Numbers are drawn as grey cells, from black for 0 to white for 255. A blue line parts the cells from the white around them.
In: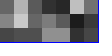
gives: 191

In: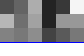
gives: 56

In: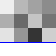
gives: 162

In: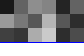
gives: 36

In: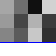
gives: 16

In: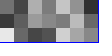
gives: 146

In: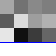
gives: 137

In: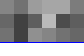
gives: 166
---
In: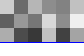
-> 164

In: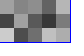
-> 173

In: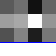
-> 120

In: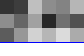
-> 171

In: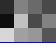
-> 85

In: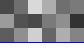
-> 132

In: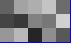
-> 88

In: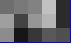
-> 79

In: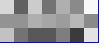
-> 227

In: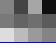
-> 132
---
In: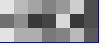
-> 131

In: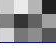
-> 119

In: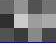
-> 59

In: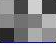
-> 102

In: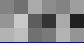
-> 122

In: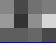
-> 94
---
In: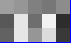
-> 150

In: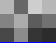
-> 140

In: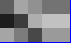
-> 72

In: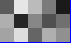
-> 101

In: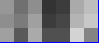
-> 80

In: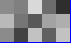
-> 194

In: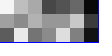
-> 222

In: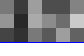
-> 89

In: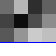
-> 149
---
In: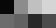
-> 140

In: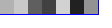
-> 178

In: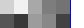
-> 168

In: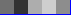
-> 141

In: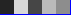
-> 141

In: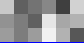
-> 210
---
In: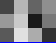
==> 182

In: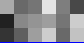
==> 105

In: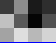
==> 141

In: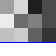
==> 215

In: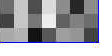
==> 198

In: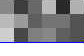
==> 61
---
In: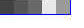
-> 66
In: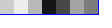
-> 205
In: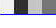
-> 240
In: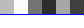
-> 188
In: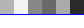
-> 181
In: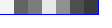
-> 244
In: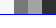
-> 246
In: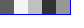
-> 93
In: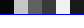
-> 7
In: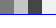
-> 122
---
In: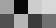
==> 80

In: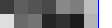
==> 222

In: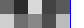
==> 207

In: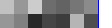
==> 151

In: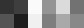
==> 84

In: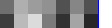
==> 61
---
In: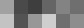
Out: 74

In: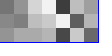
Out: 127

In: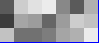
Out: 165

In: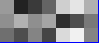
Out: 177

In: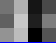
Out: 199

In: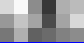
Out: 196
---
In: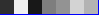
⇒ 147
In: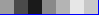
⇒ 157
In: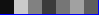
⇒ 118
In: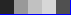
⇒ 153
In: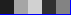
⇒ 131
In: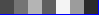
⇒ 116
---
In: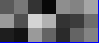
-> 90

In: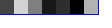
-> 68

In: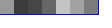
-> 153

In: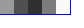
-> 154

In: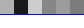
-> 177

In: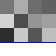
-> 119
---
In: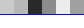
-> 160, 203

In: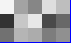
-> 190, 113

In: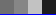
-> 29, 111

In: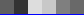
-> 105, 95

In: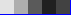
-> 66, 227

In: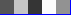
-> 146, 85

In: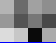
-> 142, 220

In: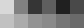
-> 73, 193

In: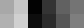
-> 116, 177
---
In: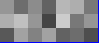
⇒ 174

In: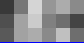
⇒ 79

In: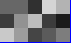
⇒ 60

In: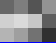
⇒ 208

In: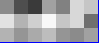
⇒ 226

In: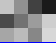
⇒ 74
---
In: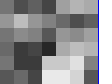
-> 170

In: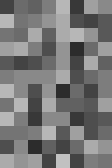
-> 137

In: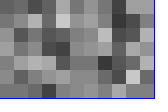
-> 159

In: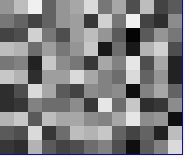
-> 90

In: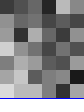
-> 136
